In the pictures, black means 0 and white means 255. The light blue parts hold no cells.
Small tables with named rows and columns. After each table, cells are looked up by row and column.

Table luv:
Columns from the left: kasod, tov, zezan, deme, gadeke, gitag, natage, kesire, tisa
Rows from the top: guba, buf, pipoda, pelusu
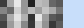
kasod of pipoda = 86
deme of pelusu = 136
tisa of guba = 89
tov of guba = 169
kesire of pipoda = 89
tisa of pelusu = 92
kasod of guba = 61
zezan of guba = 232
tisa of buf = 118
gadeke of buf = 187
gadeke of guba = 33
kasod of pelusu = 65
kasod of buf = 133

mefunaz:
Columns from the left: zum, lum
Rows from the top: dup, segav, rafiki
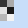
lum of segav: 27
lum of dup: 171
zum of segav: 226
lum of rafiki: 243
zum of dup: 53
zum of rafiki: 183
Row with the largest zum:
segav

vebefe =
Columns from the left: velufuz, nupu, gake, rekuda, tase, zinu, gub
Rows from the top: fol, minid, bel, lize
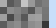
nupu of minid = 140
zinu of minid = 140
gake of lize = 141
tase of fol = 152
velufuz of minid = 85
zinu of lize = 149
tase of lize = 141
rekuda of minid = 117
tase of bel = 157
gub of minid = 118
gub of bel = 116
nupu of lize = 131
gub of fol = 125
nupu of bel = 74

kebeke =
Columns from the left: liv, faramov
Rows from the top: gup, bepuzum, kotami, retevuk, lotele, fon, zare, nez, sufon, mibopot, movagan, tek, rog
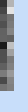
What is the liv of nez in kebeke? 79
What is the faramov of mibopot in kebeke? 128
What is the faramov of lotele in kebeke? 132
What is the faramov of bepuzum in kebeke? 226
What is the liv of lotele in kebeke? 98
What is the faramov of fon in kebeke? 96
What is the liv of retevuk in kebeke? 81

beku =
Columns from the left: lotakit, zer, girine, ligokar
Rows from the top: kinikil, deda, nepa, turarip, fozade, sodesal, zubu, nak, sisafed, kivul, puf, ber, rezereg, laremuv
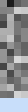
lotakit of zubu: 82
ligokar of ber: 157
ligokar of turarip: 100
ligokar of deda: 200
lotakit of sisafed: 148
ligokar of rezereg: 125

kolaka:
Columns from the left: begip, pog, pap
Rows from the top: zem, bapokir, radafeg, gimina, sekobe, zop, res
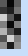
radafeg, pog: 88
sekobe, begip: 180
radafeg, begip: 209
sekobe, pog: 84
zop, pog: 211
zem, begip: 88
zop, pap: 127
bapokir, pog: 30
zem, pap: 92
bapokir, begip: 52

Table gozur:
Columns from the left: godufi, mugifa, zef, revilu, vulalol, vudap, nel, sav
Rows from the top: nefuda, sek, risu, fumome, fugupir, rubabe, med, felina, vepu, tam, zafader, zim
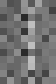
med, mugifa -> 118
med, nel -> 116
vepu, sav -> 125
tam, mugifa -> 103
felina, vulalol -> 111
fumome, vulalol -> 191
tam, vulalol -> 185
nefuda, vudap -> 162
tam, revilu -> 130
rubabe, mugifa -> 85
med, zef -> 104
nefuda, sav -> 98
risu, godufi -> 76
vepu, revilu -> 114
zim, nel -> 128

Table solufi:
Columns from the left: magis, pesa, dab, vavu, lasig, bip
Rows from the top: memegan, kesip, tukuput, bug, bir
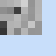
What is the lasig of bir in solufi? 149
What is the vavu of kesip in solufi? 180
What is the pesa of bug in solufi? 178
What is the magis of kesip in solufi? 142
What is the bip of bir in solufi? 150
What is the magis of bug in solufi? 68
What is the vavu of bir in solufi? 181
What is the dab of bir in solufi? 133
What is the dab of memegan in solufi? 185
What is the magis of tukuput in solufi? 168
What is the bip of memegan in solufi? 178
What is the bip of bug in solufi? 150
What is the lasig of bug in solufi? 198
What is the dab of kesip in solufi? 62
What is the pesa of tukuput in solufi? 168
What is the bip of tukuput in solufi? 181
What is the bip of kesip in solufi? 179

